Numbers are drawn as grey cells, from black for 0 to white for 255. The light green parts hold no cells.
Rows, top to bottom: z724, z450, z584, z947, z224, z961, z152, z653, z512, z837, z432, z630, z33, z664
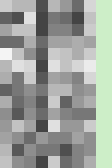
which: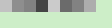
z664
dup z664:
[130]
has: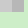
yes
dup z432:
[152]
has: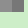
yes
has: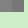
yes
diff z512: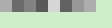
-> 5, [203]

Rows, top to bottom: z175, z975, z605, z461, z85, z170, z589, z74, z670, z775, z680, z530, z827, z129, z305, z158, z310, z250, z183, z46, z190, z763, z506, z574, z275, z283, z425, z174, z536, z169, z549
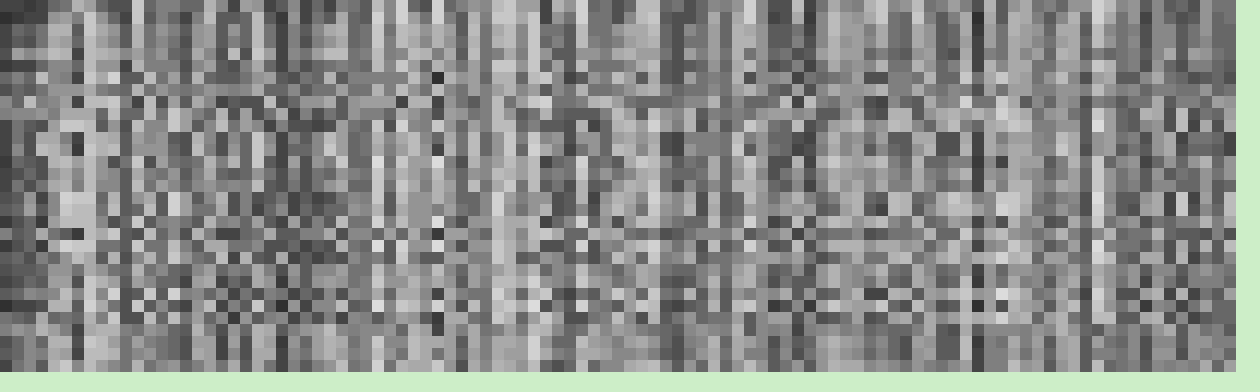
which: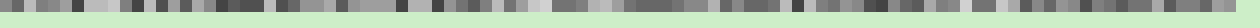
z670
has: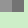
yes
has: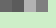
yes

